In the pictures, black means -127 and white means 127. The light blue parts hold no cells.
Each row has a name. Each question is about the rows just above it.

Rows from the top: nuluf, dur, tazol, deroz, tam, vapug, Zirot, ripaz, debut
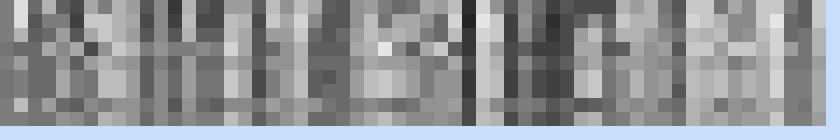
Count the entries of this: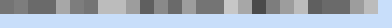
27
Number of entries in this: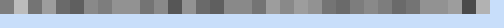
35
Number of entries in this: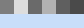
6
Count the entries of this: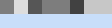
8

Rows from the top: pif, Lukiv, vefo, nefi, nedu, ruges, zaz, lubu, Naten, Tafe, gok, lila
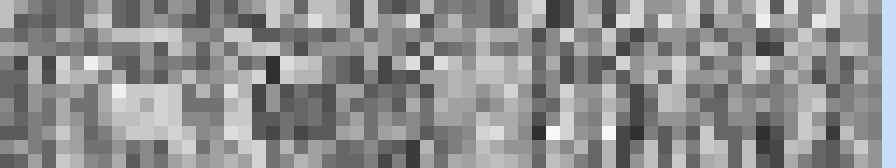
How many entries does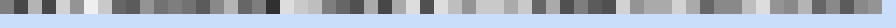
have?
63
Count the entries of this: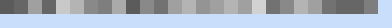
27
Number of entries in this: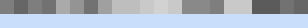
22
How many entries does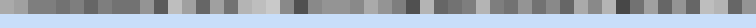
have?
54
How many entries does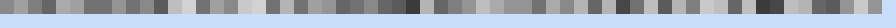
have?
63
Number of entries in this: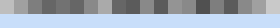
20
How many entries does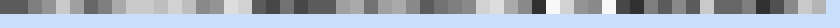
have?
59

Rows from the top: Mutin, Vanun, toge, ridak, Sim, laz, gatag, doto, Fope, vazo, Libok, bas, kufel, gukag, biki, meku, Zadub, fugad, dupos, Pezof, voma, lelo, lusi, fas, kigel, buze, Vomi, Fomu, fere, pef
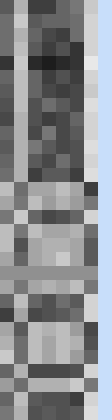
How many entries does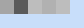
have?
5
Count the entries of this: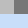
2

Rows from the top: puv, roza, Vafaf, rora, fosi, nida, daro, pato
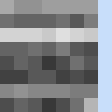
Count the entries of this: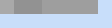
7
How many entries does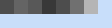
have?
7
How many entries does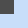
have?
1

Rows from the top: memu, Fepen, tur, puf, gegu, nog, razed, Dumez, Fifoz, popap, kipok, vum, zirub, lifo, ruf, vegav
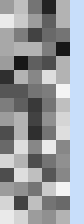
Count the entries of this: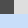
2
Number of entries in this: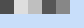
5
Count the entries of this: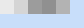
5
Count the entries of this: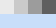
4
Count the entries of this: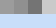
4

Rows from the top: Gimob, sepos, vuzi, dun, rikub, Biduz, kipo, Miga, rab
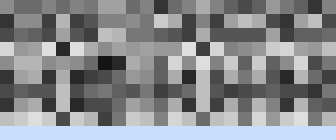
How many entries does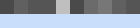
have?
10
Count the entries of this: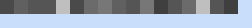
17
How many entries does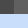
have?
2
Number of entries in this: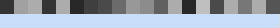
20
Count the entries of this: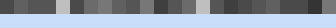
24
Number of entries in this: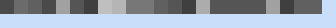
23
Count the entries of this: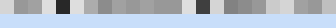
24

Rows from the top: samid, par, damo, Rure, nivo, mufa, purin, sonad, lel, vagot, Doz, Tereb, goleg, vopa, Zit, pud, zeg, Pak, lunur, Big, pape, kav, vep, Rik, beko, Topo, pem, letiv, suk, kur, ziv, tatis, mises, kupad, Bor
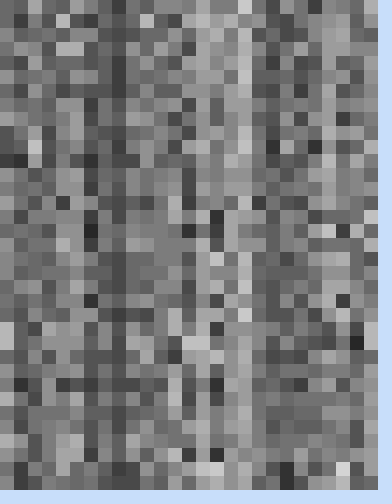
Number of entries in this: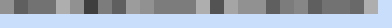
27
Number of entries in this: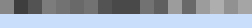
18
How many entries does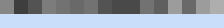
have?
16
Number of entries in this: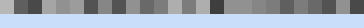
26
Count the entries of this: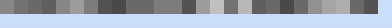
27
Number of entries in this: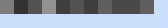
11
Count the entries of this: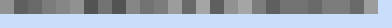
27

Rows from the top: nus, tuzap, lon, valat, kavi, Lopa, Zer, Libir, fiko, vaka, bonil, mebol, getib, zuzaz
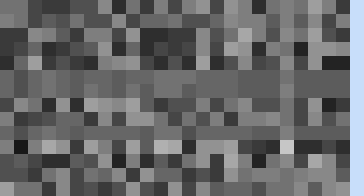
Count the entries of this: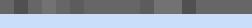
18
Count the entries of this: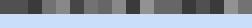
18
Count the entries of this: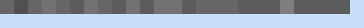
25
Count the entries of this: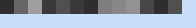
13
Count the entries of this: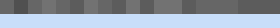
20
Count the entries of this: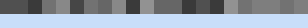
22

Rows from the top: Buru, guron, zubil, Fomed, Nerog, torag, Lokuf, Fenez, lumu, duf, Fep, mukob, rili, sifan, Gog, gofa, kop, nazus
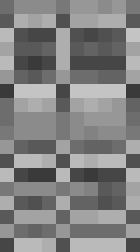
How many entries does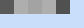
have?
5
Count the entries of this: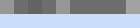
10
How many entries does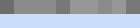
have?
10
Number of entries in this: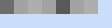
7
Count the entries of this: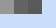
3
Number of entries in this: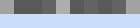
10
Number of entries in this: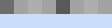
8

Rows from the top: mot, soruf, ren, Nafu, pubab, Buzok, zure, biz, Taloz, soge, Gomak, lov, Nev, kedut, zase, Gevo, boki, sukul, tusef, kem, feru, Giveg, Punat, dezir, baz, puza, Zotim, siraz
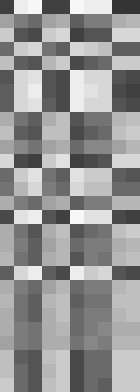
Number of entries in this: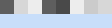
8
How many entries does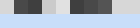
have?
10
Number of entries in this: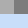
2

